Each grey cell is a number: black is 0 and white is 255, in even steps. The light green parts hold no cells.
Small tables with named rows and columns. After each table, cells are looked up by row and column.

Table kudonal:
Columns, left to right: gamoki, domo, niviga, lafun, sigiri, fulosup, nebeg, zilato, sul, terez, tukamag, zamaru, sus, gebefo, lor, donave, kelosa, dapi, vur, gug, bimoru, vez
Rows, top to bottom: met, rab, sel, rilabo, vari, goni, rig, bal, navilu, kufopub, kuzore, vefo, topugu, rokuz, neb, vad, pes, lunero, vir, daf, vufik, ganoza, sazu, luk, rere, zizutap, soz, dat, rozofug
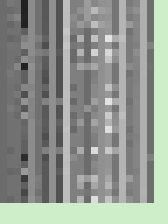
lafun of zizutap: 58
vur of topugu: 123
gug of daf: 128
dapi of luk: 180
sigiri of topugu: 132
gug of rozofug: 132
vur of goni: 123
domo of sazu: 113
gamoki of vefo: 108
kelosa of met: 118
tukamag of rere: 127
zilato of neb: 143
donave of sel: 147
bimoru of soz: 175
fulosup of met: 113

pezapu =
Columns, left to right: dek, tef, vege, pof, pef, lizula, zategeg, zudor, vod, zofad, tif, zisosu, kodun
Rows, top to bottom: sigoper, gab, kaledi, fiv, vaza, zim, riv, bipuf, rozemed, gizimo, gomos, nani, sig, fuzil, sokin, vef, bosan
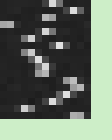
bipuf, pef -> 201
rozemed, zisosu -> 35
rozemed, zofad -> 36
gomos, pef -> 40
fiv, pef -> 36
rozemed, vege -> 35
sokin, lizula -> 36
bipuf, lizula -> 49

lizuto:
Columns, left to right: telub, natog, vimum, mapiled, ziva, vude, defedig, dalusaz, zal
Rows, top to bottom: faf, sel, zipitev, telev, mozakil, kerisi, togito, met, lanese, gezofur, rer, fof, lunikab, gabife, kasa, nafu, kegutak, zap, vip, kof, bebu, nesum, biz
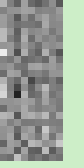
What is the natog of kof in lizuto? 164
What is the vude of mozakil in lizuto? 142
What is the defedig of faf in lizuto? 113
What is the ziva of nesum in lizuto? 97
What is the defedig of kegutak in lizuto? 185
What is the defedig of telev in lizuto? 168
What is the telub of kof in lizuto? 144
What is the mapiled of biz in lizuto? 144
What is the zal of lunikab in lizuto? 120
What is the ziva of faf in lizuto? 106
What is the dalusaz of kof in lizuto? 117
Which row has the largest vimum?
biz

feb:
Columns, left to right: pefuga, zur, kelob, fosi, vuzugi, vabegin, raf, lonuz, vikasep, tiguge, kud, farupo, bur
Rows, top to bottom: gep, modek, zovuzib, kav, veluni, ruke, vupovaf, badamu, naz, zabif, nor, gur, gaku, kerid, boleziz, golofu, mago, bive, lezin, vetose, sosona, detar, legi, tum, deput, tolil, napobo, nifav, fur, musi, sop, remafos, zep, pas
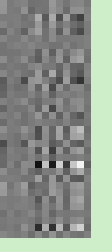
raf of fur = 141
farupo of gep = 135
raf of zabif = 121
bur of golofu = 116
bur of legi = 118
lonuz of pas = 146
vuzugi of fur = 123
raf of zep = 173
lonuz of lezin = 102
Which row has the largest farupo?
tum

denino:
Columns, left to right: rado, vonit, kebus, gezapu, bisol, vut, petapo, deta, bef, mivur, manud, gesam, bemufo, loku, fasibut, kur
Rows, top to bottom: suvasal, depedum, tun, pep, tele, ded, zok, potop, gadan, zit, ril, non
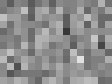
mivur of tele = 56
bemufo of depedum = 104
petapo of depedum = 173
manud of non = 168
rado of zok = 118
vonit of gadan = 107
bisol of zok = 127
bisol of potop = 107
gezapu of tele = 145
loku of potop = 144
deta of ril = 125
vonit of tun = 157
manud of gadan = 165
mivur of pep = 94
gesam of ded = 131
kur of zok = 157
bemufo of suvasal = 132
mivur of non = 123
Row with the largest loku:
ded

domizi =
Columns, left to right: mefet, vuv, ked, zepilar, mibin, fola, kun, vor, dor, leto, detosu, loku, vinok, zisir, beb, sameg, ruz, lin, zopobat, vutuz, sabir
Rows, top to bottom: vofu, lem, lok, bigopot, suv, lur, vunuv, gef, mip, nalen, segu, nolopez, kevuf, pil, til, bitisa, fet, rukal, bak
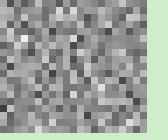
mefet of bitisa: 62
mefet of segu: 107
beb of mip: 155
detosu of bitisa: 103
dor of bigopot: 125
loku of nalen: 116
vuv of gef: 136
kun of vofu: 128
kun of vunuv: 150
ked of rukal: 129
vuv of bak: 124
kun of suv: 169
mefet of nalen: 145
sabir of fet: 117
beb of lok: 169
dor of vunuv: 156
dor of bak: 158

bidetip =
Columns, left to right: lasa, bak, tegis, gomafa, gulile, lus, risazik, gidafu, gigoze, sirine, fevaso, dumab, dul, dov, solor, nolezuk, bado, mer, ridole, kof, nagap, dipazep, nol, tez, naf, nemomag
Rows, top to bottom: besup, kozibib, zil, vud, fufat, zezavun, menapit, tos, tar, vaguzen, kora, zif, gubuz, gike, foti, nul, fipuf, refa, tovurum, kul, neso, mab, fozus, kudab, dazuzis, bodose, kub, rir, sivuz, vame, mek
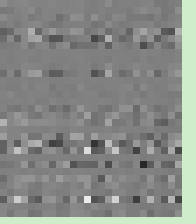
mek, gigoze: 123
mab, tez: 96
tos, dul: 128
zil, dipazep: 117
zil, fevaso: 142
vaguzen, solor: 127
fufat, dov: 125
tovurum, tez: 124
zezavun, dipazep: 146
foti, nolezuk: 129
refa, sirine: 132
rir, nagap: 135
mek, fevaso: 140
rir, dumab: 134
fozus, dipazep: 126
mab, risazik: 140
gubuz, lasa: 127
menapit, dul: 113
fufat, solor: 136
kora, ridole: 117
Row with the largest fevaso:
kul

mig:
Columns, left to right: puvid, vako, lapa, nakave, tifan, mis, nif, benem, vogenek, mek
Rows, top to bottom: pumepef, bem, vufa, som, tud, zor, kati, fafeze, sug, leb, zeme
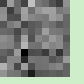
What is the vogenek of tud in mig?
118
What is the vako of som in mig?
122
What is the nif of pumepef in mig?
108
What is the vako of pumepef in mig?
157
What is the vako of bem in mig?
62
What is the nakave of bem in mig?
161
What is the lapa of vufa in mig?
76
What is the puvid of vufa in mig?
146
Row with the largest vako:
pumepef

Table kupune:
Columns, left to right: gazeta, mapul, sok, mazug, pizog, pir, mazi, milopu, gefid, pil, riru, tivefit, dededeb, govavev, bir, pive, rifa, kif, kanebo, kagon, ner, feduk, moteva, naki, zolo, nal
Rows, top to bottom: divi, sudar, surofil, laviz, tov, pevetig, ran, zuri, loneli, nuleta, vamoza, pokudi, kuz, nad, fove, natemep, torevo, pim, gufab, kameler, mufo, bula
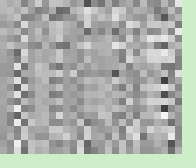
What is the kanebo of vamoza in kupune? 148
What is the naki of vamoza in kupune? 192
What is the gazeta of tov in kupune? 187
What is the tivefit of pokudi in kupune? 165
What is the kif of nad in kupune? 178
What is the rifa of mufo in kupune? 154
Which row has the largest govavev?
sudar

